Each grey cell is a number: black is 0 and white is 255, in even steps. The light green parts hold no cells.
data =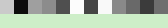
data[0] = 202
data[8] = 137
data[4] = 79
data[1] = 12

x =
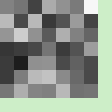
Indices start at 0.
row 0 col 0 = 130
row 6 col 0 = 118
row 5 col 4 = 138
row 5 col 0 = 59
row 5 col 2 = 186
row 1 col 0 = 186
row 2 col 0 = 149
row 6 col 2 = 132
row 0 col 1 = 117
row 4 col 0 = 59
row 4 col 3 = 146
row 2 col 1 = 205
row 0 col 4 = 145
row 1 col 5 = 155
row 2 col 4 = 175
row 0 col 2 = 66

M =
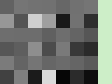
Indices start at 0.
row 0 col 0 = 98
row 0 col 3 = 113
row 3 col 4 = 122
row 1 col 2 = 207
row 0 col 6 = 117
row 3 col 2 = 142
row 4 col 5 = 101
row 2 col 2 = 109
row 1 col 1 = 84
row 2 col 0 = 110
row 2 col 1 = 109
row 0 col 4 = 103
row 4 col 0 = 123

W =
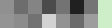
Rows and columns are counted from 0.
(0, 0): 144
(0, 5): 32
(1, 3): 210

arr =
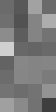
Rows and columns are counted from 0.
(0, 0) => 107
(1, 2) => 132
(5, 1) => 134
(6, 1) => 109
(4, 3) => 133
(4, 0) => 99
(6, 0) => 115
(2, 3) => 115
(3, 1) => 104
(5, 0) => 108
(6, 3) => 147

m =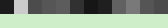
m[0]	28
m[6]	22
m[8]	97

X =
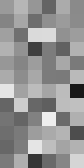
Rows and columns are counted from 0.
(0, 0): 154
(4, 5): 122
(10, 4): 164
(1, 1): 167
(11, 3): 105
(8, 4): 107
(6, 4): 188
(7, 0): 101
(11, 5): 213
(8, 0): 116
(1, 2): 109
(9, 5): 77
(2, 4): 145
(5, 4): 122
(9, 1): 122
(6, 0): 229
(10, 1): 125
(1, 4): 155
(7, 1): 205
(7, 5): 192
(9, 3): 170
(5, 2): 168

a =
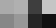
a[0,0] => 170
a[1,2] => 37
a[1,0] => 135

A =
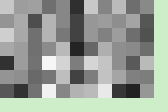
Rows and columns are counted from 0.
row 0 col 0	199
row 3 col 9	138
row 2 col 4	120
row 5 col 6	125
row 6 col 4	134
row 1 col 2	78
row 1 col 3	180
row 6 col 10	151
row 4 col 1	157
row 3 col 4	185
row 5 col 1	143
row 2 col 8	157
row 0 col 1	157
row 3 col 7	175
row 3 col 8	142
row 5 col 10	125
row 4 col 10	186
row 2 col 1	168
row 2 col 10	81
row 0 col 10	137
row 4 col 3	246
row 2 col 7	129

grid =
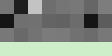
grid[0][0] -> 118
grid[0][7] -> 125
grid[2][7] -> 120
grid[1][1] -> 112
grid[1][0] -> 21
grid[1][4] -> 98

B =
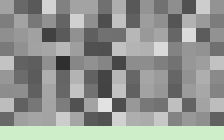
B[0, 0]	162
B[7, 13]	99
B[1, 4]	100
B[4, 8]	70
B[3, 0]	122
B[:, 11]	[113, 144, 165, 218, 127, 155, 151, 114, 199]
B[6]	[141, 142, 96, 165, 103, 194, 114, 67, 194, 97, 162, 151, 95, 155, 167, 131]
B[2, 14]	92
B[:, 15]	[147, 124, 146, 112, 194, 138, 131, 189, 97]
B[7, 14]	163
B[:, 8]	[174, 193, 112, 193, 70, 182, 194, 78, 209]
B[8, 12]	131
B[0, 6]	163
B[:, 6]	[163, 143, 95, 81, 145, 98, 114, 163, 89]
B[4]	[195, 98, 94, 144, 47, 135, 145, 133, 70, 141, 141, 127, 114, 151, 158, 194]
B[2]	[143, 152, 161, 65, 90, 145, 95, 113, 112, 183, 153, 165, 102, 219, 92, 146]
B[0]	[162, 104, 89, 211, 129, 163, 163, 112, 174, 88, 147, 113, 142, 81, 205, 147]
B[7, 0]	189
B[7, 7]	226
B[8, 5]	165
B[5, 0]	151
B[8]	[104, 159, 165, 163, 204, 165, 89, 82, 209, 174, 171, 199, 131, 152, 143, 97]
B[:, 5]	[163, 208, 145, 158, 135, 179, 194, 81, 165]
